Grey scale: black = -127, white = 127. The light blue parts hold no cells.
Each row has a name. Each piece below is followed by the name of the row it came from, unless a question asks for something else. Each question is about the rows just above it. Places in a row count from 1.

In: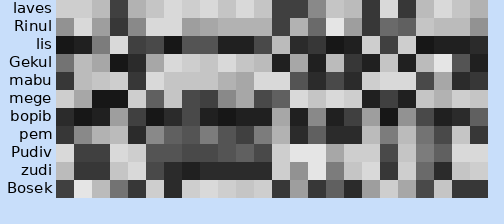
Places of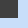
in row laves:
4 13 14
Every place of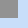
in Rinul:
1 24
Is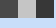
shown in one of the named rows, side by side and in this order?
yes
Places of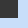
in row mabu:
1 5 24
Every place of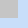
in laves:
6 10 12 16 23
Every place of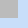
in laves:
3 17 21
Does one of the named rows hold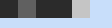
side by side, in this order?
no

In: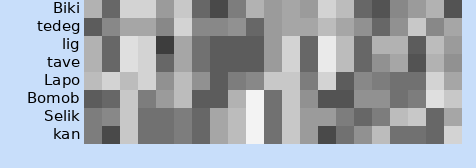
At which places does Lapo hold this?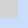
2 4 14 20
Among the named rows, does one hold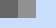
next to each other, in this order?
yes
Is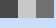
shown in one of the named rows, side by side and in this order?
yes
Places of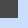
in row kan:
2 14
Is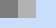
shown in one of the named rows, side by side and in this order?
yes
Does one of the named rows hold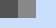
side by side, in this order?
yes

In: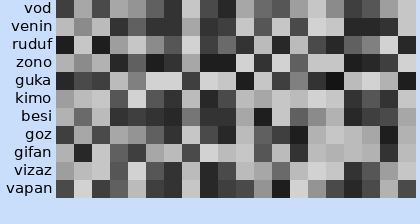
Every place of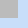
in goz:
11 17
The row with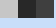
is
vapan
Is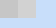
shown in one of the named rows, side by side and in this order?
no
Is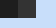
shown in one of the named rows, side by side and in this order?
yes

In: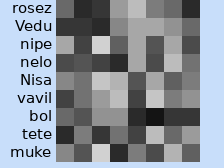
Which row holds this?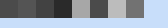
nelo
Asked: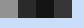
bol
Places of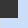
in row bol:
7 8

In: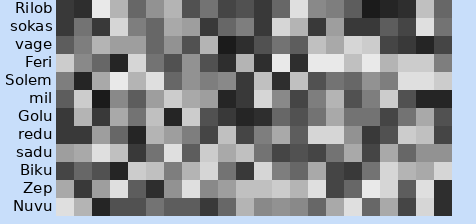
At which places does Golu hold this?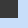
1 3 10
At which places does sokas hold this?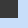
1 3 9 12 15 17 18
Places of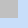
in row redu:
10 21
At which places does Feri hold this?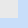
13 15 16 18
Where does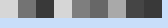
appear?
Biku

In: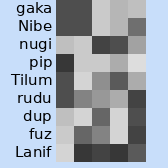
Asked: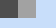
nugi
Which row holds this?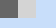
dup
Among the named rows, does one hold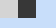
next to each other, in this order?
yes

